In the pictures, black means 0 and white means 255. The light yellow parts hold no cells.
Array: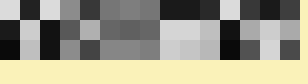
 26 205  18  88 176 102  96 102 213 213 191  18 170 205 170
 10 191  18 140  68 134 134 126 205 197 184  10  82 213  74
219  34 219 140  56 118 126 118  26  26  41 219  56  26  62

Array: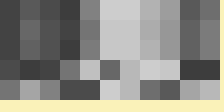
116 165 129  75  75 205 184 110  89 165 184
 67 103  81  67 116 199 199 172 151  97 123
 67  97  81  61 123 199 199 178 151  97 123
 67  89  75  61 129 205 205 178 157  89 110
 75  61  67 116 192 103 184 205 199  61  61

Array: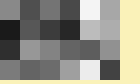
 47 151 131 100  93 145
123 100 108 159 236  66
 26  87  60  39 188 173
137  79 116  73 244 167

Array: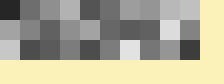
163 131  97 143 163 103  91  97 220 131
 38 110 143 178  84 110 157 149 184 192
199  77  91 124  77 124 226 118 149  61

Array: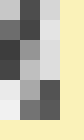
 69 191 221
234 169  83
 61 149 221
241 115  89
199  77 214
109  69 228

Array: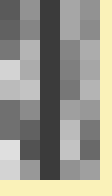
187 195  59 119 180
119 180  59 133 172
211 172  59 127 166
211 152  59 146 159
 90 146  59 166 146
112 139  59 159 152
 97 133  59 166 139
112  97  59 187 119
223  82  59 195 105
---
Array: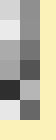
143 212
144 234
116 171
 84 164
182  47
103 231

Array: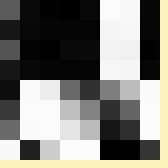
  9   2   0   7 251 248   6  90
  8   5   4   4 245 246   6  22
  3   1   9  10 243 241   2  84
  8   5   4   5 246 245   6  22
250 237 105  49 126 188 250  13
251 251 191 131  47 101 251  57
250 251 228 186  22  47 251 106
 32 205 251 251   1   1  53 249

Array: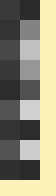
 43  58
131  51
192  72
150  57
 81  44
208  83
 44  52
205  82
 43  48

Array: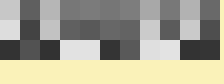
 95 182 119 123 118 125 168 120 178 105 199
 67 194  96  89 103  99 203  91 202  78 221
 82  50 226 226  52  89 223 227  51  53  51

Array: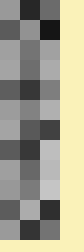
 39 107 153
146  21  91
116 161 160
110 171 164
 55 126  94
130 176 156
 89  65 164
 56 190  91
104 185 159
123 197 152
172  47  92
 52 115 154

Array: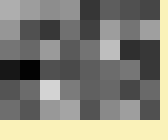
157 141 147  54  93  80  70 174
 80  55 112  64 157 116 159 150
104 154  90 115 190  47  55 117
  3  80  74  93 108 118  56  23
107 211 123  96 104  71 105  84
 86 152 164  83 137 158  80 110

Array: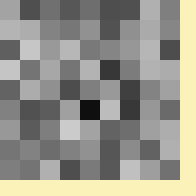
 79 112  87 110  78  80 176 127 163
173 131 119 145  82 144 170 134 180
198 153 183 121 133 151 182  77  95
116 167 117 179  55 124 178 172 197
172 144  77 127 153  64 131 161  99
 81  92 160  15 188  56 151 106 129
 91 126 203 163  99 110 160 173 152
130 109 129 145  86 139  98 176 117
116 176  78 122  88 192 158 113 126
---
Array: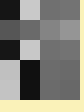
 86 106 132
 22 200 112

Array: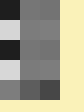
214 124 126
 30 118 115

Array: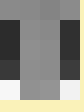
 44 140 137
 44 143 140

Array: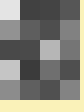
146  94  78
 73  74 182

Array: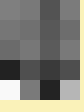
118 112  88
107 119  91

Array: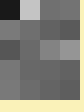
122 111  98
 86 106 131
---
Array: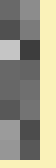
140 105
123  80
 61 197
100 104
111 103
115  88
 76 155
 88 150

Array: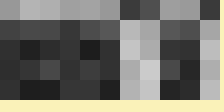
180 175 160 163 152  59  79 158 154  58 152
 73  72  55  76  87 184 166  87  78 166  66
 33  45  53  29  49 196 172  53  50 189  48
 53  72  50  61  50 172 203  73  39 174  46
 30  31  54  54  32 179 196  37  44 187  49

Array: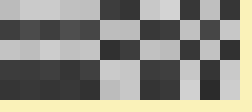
202 203 192 191  61  53 200 211  55 191  54 187
 75  62  78  70 189 188  56  61 193  70 199  62
189 204 192 196  48  61 193 187  55 194  49 195
 59  63  54  64 202 198  60  63 199  53 201  60
 56  53  56  50 188 199  52  57 209  43 205  53

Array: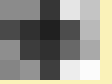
139  54 229 196 139
 48  32  76 185  73
 60  48 104 169 142
147  62 237 251 133

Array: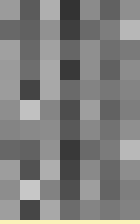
 91 175  51 139  97 143 155
 97 145  62 106 125 183 104
104 161 102 143 111 122 160
110 169  57 143  97 140 155
 68 168 106 131 119 132 156
193 133  77 158  98 126 142
137 140  89 136 114 143 132
 98 146  57 106 123 184 103
 82 174  67 137 104 141 157
199 130  79 158 100 126 141
 70 168 108 132 120 130 158

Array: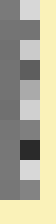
215 122
116 116
203 113
 94 115
170 115
208 112
127 118
 42 119
216 120
131 119

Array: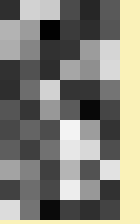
210 202  75  38  89  47
156   2  59  45  85 179
133  49  52 156 213 173
 81  45 166 143 217  49
109 210  52  53 116  46
 54 152  91   8  69  85
100  77 243 157  51  72
 63 113 231 216  78  94
130  64 181  82 226 163
109  72 237 152  49  65
116  10  63  47  67 220

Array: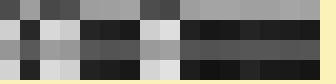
158  72  79 158 159 163  77  70 158 164 164 160 160 165 162  76
 40 216 204  37  32  26 207 222  33  23  25  36  31  29  26 207
 89 156 151  87  83  85 154 160  84  82  84  86  86  84  85 150
 35 218 208  34  29  24 212 225  29  18  21  37  26  25  21 210

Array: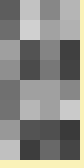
194 135 181  93
208 162 177 109
 83 132  64 159
 75 119  67 143
160 160 135 112
182 160 202 114
 83  79  58 152
 61 104  69 192
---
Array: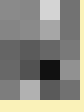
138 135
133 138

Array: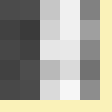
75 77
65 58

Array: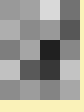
153 162
174 139

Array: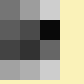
117 157
 92  74

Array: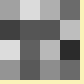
161 219
 64  85

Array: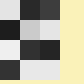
228  41
 29 203

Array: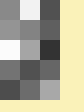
137 242
148 131

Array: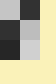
197  50
 49 189

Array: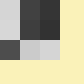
213  65
215  62
